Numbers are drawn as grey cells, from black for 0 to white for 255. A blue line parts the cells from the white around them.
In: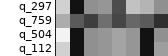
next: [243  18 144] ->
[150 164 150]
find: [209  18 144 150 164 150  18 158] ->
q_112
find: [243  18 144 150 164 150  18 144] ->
q_504
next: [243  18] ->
[144 150 164]
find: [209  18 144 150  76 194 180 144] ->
q_297

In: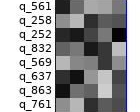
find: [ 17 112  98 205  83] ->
q_863
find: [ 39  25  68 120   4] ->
q_252

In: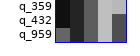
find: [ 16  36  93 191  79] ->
q_432
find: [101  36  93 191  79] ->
q_959
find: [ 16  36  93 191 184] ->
q_359

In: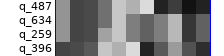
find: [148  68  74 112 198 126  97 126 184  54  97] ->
q_634
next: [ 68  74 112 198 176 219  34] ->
[61 18 34]

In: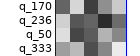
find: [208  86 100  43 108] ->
q_236
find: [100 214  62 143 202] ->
q_170
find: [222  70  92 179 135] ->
q_50
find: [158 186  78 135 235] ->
q_333

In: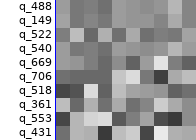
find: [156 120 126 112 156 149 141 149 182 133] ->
q_488
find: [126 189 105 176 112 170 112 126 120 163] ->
q_522
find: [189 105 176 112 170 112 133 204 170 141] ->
q_361

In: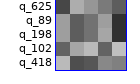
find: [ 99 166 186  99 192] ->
q_102
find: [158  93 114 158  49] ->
q_89
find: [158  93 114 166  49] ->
q_198

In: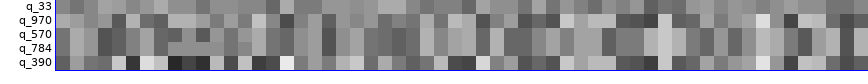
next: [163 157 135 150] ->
[171 143 143]
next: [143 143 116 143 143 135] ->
[135 103 171]
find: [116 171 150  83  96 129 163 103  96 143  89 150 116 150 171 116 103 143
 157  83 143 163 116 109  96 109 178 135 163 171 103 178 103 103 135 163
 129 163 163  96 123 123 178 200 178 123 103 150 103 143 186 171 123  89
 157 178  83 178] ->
q_570
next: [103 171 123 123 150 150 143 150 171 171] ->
[135 116 129]
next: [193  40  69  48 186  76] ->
[193  62  76]
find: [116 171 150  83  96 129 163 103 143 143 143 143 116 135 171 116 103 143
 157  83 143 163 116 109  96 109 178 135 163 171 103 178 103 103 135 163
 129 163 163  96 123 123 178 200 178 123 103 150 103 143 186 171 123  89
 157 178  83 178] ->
q_784

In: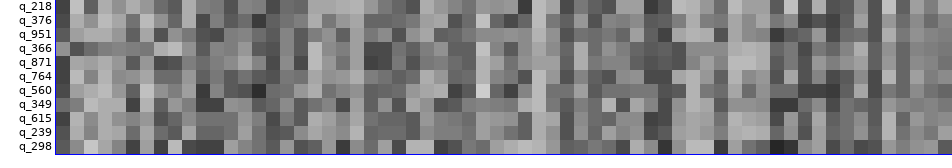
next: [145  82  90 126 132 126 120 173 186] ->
[120  90 126]
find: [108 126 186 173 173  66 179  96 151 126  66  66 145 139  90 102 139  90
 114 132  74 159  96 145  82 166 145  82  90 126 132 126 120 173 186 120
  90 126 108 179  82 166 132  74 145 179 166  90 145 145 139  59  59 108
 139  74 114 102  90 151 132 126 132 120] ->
q_349

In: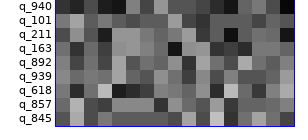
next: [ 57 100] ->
[100 106 128]
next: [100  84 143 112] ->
[ 63 136  76]
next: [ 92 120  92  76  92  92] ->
[155  69  51]
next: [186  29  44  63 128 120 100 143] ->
[ 44 186 106]
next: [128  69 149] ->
[84 84 69]
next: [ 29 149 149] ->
[120 100 120]
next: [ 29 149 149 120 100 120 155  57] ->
[92 15 92]

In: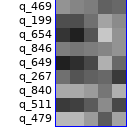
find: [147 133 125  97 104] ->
q_469
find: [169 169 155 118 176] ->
q_840

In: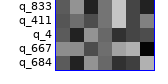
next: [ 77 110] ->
[162 177   5]
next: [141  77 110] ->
[162 177   5]
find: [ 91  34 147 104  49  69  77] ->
q_4
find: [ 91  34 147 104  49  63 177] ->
q_684

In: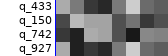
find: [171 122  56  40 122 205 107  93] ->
q_433
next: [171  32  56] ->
[ 40 122 205]
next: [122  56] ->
[ 40 122 205]

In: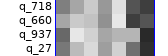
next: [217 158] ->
[209 112  47]
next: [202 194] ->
[145 231  62]
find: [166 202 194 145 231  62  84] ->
q_660
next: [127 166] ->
[202 152 223]
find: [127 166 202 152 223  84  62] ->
q_718

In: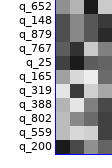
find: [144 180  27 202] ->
q_652
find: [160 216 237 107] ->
q_165
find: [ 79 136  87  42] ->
q_879

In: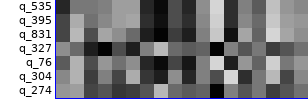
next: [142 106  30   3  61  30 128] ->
[199  16 165]
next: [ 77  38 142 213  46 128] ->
[ 91 192 150]

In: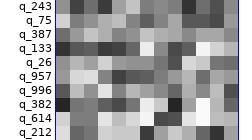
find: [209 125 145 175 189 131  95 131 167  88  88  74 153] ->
q_75
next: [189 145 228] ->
[131 182 160]
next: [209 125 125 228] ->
[189 215 244]
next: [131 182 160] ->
[137 102 175]
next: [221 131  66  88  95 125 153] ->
[182 110 167]
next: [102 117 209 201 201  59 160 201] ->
[175 102  51]

